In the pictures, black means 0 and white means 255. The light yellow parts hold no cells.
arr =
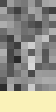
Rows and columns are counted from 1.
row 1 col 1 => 76
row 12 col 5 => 151
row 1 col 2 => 158
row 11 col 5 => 74
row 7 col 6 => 162
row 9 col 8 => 160
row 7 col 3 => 61
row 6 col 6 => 169
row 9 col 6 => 169
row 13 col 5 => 202
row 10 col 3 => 139
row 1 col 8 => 170
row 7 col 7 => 120
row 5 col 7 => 135
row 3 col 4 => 130
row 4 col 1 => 174
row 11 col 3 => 116
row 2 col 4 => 107
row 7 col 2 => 82
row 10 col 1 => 123
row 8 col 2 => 69
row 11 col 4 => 149
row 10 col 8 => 103
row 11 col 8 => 152
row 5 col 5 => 121
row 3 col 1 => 137
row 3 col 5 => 104
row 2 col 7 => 85
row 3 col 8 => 166
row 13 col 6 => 124

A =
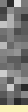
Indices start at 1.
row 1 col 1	125
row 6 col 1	102
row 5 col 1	115
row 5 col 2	129
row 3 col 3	107
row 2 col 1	65
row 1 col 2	43
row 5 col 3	78
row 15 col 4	63
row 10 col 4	117
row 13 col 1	120
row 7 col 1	185
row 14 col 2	118
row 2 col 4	109
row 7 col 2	105
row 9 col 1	122
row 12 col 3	171

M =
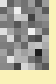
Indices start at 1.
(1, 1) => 225
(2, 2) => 145
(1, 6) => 79
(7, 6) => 196
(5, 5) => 241
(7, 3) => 149
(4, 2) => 124
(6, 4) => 155
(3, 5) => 66
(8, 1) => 161
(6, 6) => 72
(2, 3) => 239
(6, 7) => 186
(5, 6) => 161
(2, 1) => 102
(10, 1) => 136
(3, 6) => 146
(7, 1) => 125
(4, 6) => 117
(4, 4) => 137

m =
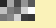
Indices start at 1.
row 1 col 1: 39
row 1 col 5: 88
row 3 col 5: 54
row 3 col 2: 135
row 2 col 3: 108

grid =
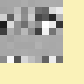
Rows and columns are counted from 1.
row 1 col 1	166
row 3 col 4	143
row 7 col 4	166
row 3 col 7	89
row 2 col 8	217
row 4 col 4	112
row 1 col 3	167
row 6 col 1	168
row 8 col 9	169
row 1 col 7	171
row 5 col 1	62
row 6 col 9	169
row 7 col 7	169
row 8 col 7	166
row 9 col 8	236
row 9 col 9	113
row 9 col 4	214
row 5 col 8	116
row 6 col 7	170
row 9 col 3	82
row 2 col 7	102
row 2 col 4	138
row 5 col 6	64
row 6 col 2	162
